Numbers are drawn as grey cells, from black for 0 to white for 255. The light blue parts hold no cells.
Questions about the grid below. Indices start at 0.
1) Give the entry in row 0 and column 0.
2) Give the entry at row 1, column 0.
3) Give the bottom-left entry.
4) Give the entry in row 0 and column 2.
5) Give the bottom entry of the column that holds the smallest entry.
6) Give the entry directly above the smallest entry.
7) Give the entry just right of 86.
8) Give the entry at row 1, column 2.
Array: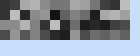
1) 51
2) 51
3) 75
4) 169
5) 40
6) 118
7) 129
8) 40

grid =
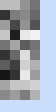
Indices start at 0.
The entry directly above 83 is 104
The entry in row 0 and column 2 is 147
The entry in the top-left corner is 189
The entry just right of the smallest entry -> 51
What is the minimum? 22
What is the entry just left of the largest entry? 232
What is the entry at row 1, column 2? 137
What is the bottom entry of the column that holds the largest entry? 177
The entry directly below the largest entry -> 115
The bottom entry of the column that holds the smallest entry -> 137
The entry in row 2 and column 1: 71

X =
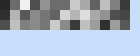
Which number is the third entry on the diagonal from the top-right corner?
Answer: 48
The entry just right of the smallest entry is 108
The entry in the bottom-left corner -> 79
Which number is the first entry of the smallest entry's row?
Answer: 39
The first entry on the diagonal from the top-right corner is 58
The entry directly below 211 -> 138
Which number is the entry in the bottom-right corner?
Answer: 88
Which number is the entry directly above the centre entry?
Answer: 108
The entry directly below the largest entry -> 88
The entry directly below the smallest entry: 48

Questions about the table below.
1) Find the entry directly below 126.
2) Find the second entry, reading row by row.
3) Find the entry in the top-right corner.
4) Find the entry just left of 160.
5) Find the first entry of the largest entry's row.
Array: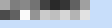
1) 97
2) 126
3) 160
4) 97
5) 75
